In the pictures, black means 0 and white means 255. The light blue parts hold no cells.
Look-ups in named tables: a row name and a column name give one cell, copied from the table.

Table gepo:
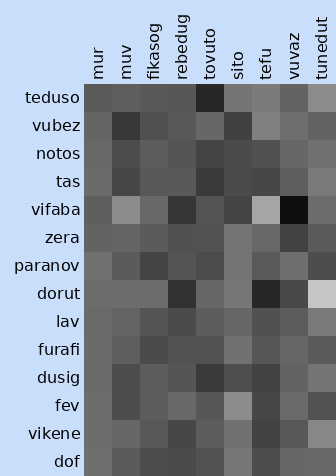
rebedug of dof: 75
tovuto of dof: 82
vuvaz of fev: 106
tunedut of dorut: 197
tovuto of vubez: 103
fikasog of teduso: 89
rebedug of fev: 104
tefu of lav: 81
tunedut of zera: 91

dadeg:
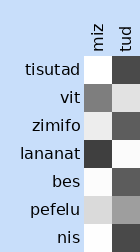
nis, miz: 254
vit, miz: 126
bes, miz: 252
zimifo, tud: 93
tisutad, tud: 74
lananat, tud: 251
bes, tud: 92
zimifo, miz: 237
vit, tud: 226
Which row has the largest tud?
lananat

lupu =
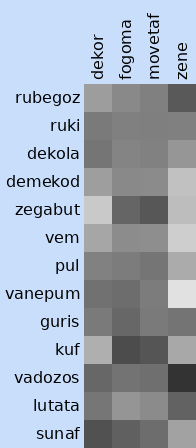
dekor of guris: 122
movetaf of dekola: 129
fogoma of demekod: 137
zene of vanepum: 225
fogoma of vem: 140
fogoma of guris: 103
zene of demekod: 193
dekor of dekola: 117
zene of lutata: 98
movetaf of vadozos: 111
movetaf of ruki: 127
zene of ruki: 128
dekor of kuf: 175

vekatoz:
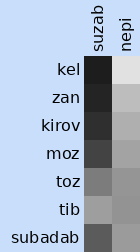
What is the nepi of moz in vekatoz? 163
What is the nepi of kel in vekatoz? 225
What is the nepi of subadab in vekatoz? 155
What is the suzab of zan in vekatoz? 36
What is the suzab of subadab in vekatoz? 91
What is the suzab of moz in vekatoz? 67
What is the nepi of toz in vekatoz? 149
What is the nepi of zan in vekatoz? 189
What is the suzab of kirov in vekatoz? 47
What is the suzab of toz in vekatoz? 124
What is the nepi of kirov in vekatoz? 175

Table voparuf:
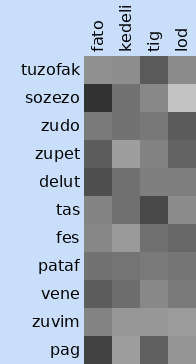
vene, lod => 122
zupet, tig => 130
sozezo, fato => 50
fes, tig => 112
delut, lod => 127
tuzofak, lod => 140

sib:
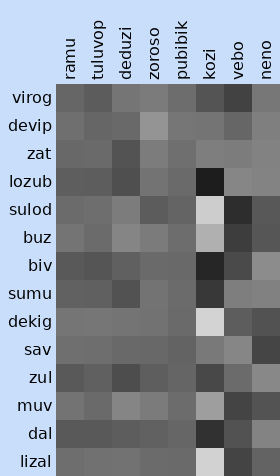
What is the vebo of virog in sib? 66
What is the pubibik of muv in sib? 108
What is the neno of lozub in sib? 131
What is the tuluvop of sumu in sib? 96
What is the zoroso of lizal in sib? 107
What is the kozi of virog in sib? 84
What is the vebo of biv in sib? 74
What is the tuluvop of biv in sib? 85
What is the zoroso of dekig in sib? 114
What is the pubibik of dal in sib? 102
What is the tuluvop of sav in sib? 110
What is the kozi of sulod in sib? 205
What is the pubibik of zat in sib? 111
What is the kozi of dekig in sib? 211
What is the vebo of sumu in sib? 126

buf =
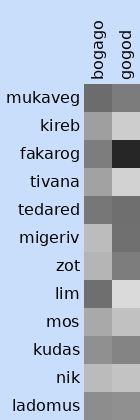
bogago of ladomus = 141
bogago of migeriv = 188
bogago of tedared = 119
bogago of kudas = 144
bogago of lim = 111
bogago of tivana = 162
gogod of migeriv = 112
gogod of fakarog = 38
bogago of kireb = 159
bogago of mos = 169
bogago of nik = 187
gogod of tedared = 111
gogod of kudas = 132
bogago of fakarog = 125
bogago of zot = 181
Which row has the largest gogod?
lim

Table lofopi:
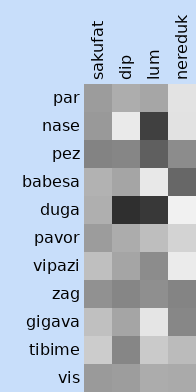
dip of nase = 234
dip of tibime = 134
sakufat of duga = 175
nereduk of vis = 170
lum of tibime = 202
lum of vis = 172
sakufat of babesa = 178

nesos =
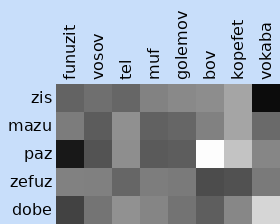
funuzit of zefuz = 129
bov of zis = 141
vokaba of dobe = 214
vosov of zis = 111
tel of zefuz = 102
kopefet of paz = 195
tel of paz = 142
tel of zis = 102
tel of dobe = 145
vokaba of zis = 12
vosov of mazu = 92
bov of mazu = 129
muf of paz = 90

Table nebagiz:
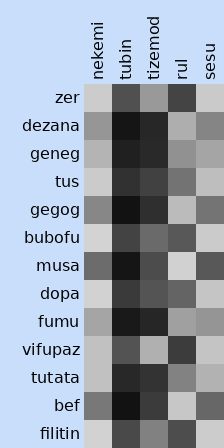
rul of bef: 199
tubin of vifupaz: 83
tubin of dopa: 58
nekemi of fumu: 165
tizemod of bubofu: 106
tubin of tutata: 40
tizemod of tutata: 51
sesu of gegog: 116
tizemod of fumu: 38
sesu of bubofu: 203
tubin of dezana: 21
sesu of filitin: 204

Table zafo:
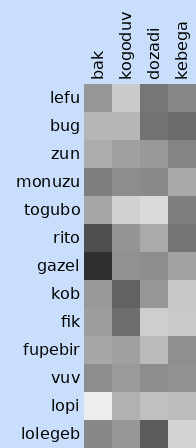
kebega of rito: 116
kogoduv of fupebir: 160
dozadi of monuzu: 138
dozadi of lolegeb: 93
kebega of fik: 201
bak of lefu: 151
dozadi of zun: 153
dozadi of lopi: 192
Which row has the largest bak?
lopi

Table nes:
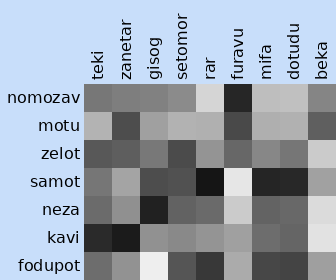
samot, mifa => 37
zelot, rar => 148
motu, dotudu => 177
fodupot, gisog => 238
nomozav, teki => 119
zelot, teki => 88
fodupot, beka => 159
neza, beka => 219

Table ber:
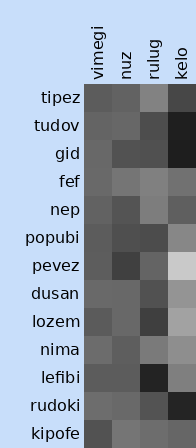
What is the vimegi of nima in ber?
108
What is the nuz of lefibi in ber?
92
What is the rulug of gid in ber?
80
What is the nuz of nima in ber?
94
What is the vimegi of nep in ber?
98
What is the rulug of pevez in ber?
100
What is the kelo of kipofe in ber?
102
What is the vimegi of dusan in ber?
105
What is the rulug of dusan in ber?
81
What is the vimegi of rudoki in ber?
109
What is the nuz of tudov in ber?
103
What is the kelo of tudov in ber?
31
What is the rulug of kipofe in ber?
109
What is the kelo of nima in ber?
142
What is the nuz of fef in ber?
117
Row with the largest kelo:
pevez

